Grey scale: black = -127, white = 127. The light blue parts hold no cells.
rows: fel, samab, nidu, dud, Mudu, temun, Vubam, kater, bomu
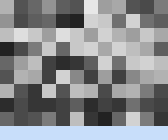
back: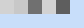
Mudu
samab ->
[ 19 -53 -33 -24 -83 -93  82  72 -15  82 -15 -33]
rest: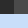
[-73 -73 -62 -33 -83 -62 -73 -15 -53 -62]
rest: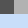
[ 40 -62  82   8 -62  30 -62   8  40  50]
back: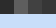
kater
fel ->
[ 50 -44 -24  19 -33 -44 103  30  40 -44 -53  -4]

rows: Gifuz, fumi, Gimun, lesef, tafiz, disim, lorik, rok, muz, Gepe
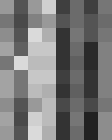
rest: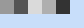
[-20 -94  13]
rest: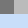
[ 47 -76 -31 -76   1]
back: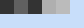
lorik
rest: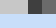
[-76   1]
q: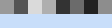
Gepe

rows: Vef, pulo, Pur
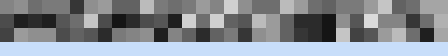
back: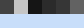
Pur
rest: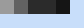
[ 15 -41  91   4   4 -73 -17  49]
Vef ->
[  4  15 -17  -5  -5 -73  15  27 -29 -29  59  -5 -17  -5  27   4  80  15
 -17 -17  59  27 -17 -29  -5  -5  27  69 -29 -17  37  37]
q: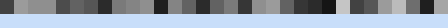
Pur

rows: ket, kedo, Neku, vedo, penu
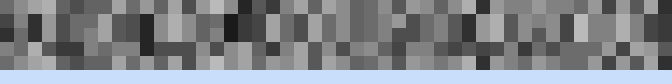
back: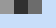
Neku
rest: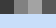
[ 12 -49   1  12 -28 -58   1   1 -39 -58 -39 -58 -49   1 -69 -19 -49 -19
 -19 -19  24 -58  35  24 -39]
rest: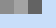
[-69   1  35 -39  12 -49   1  12 -28 -58   1   1 -39 -58 -39 -58 -49   1
 -69 -19 -49 -19 -19 -19  24 -58  35  24 -39]
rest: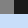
[-69 -58  35 -19 -49  35 -19  12 -28 -19   1 -49 -49 -19   1 -39 -79  24
  47 -39  12 -39  12 -58  58   1   1  47   1 -58 -69]
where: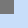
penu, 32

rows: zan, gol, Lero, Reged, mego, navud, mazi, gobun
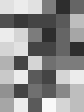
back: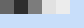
zan
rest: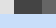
[-82]
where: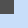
gol, 1
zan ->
[ 97 108  97  -3 -82 -26]
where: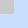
navud, 1
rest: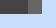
[-82]

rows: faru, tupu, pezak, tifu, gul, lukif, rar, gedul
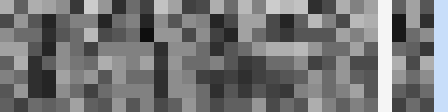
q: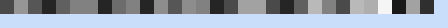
tupu
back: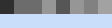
lukif
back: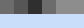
tifu
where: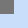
gul, 6
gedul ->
[-31 -62 -19 -31 -19  34 -31 -41  22 -41   1 -53 -31  22 -19 -53 -31 -31
  22 -53 -19 -41  46   1 -31   1 -19 117 -62 -19 -53]
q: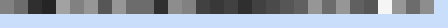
lukif
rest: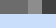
[-41  22 -53 -53 117  46 -53  46]

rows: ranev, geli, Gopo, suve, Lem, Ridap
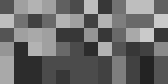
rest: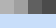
[ 62 -72 -13  62  62 -31]
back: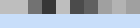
ranev

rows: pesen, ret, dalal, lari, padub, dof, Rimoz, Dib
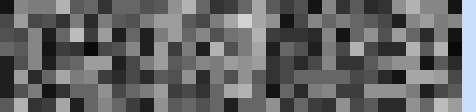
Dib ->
[-37  50 -76 -66  38 -96 -25   6 -25 -66 -96  17 -37 -25 -46 -25 -96 -25
 -25  17 -76 -25 -66 -76  17 -55 -37 -85 -85  17 -25  60  28]
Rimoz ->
[ -96  -46   -3 -107  -76  -25  -25   17  -55  -25   -3   28  -66  -55
  -76  -25   38   50  -25 -107  -25  -85   -3    6  -66  -66   17   17
   17   -3  -96  -55  -37]
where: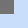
dalal, 17
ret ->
[ -55   28  -55  -46  -76   -3  -85   -3  -37  -46   -3   28   28  -37
  -55   -3   38   82   38   17 -107  -55    6  -25   -3  -25  -37  -55
  -96    6   28   -3    6]

